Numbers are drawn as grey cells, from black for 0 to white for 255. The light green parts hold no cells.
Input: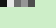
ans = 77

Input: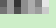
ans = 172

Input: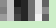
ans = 112

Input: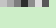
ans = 141

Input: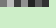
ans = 35

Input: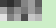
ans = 157
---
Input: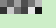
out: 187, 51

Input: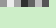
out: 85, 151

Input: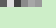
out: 154, 93

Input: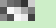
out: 205, 135

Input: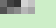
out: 195, 81

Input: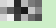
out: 107, 213
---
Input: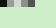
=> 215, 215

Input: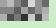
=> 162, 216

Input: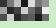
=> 206, 236

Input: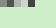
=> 180, 209

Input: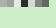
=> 44, 231

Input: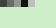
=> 150, 190

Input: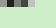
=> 124, 193
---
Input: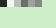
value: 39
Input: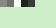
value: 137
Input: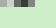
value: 171
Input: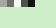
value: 166
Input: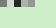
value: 123
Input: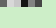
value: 100
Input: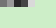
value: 116
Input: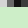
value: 212
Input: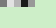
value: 122
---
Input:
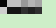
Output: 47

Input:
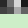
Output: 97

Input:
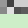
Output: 92

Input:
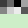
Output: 87

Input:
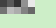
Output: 103

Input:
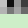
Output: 105

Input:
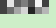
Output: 182

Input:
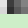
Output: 114

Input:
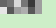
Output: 158
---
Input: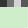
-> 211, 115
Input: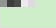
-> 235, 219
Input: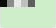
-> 233, 191
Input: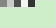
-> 244, 203
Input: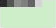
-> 212, 142
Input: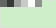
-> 252, 201
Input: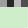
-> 186, 158
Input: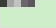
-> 194, 164
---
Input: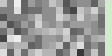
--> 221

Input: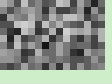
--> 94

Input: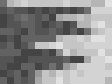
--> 98

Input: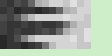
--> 40

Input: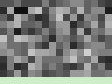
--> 56

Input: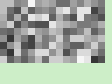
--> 206
